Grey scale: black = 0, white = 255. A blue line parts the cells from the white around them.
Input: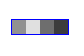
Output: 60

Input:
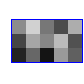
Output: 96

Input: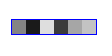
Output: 195

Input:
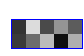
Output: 175

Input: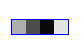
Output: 228

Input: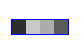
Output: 90

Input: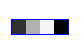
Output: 4
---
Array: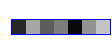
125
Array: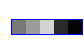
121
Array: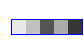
172
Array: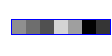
110
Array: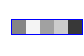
161
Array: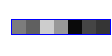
96
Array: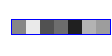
135
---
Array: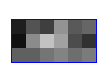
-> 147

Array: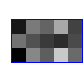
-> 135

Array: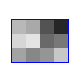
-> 199

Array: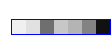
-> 199

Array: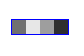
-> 112

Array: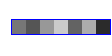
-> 152

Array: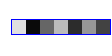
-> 151

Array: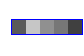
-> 119
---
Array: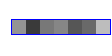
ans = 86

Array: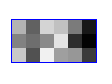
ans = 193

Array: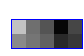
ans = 84

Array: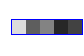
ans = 131

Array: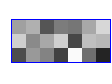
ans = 118

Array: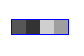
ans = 51

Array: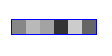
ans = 51

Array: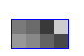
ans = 107

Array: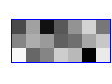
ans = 147
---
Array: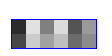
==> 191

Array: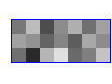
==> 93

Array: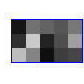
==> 35

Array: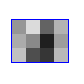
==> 137

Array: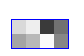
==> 184

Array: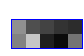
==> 31
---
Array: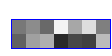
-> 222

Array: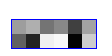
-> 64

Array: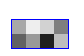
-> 210

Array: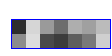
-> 160

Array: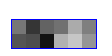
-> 171

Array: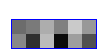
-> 202
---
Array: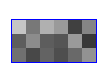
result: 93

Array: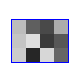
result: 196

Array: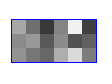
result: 139

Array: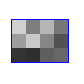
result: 157

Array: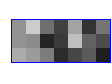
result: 147

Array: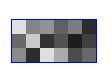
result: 104

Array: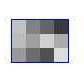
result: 187
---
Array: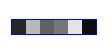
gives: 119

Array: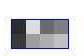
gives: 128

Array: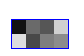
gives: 208

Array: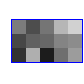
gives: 182

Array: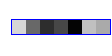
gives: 71

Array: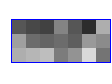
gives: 132

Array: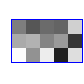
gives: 100
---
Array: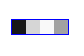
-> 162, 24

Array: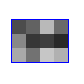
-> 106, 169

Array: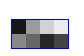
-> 235, 136

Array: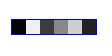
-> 35, 5

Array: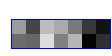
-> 19, 108

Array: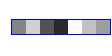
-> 157, 132

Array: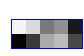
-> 24, 5

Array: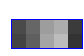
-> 59, 67

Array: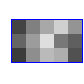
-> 148, 59
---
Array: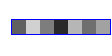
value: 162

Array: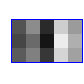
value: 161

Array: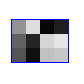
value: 199

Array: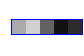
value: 44

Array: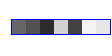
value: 231

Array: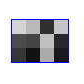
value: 26

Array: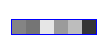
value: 53

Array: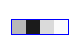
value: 251

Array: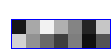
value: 84
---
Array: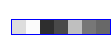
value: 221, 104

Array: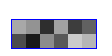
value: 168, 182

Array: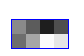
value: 138, 230

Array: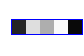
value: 37, 9

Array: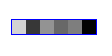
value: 211, 2

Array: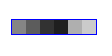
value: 133, 203

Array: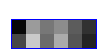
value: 8, 35
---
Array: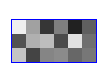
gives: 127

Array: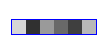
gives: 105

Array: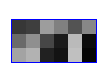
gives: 128

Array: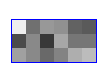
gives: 145

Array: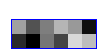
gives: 181

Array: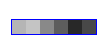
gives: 93

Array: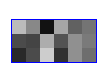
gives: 166

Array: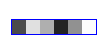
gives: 35

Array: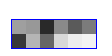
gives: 138
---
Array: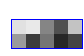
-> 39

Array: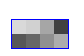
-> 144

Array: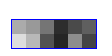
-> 141

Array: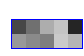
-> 202

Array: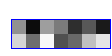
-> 192

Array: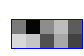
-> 168

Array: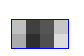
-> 79
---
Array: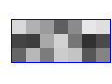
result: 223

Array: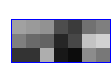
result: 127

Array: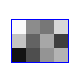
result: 215

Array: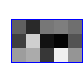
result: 111

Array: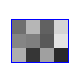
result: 212

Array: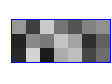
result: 145

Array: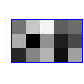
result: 108
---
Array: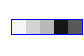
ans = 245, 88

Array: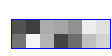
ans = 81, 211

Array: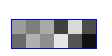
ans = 156, 16

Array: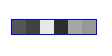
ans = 86, 152

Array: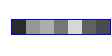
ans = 42, 75

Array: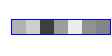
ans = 178, 132
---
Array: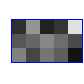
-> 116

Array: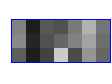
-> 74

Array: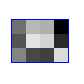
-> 71

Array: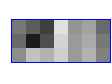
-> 154

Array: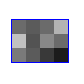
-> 91

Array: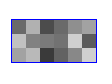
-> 98

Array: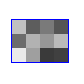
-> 159

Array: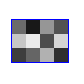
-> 101

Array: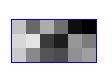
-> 76

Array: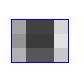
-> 86
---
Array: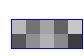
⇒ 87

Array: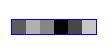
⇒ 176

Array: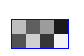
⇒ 26

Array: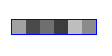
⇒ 74

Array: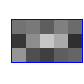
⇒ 149

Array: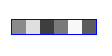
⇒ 223

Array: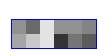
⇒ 200

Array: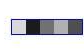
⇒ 216
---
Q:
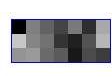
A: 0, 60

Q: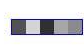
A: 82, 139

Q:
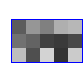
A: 92, 203

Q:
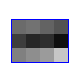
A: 107, 198

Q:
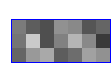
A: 123, 145

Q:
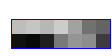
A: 189, 60

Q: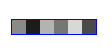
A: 138, 74

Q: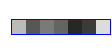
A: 187, 220
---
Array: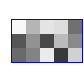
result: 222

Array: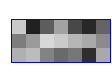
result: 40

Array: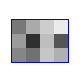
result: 205

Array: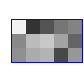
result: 118

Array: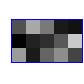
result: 26

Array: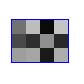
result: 10

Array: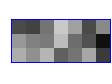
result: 74
